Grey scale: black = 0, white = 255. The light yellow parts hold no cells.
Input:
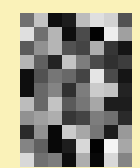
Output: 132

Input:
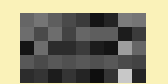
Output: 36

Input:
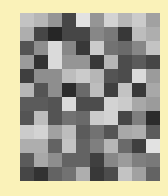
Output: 99

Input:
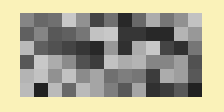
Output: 33

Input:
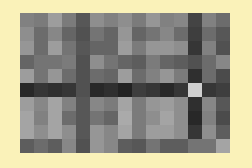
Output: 164

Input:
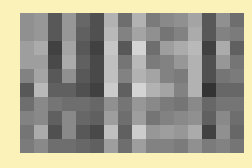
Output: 117

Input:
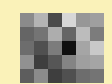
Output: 116

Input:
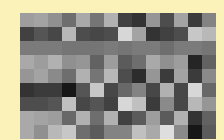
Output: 91
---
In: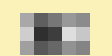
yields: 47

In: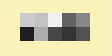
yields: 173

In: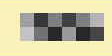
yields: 114

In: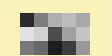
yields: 210

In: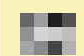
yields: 212

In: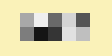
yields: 21
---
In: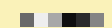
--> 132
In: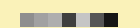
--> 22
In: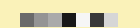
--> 214
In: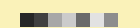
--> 141
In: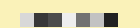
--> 33
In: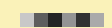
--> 170
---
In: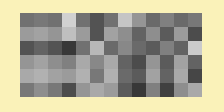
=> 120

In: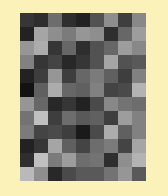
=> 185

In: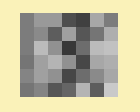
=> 117

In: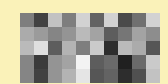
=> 133

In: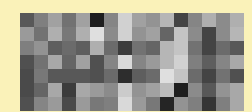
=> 80

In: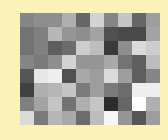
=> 218
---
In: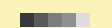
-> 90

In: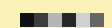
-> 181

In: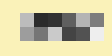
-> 202

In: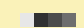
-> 231

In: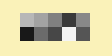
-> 107

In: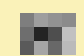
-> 90

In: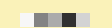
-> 131

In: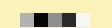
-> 5
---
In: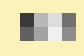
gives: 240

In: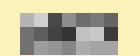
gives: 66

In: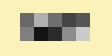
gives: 42

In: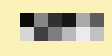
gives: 126

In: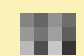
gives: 159

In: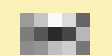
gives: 43

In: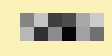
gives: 140

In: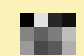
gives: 125
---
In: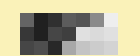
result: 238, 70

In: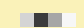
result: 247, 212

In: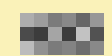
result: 151, 188

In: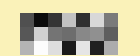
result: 122, 180

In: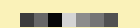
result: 81, 60

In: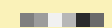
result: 106, 127

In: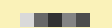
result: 77, 217

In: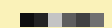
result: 112, 15

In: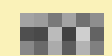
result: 142, 136
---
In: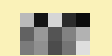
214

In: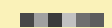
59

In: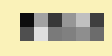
56

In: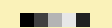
180

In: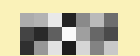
233

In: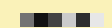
67

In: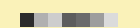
205

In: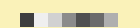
209

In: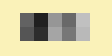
150
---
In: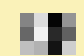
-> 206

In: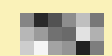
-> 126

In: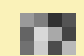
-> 185

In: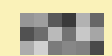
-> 73

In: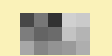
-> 174

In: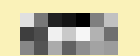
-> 156
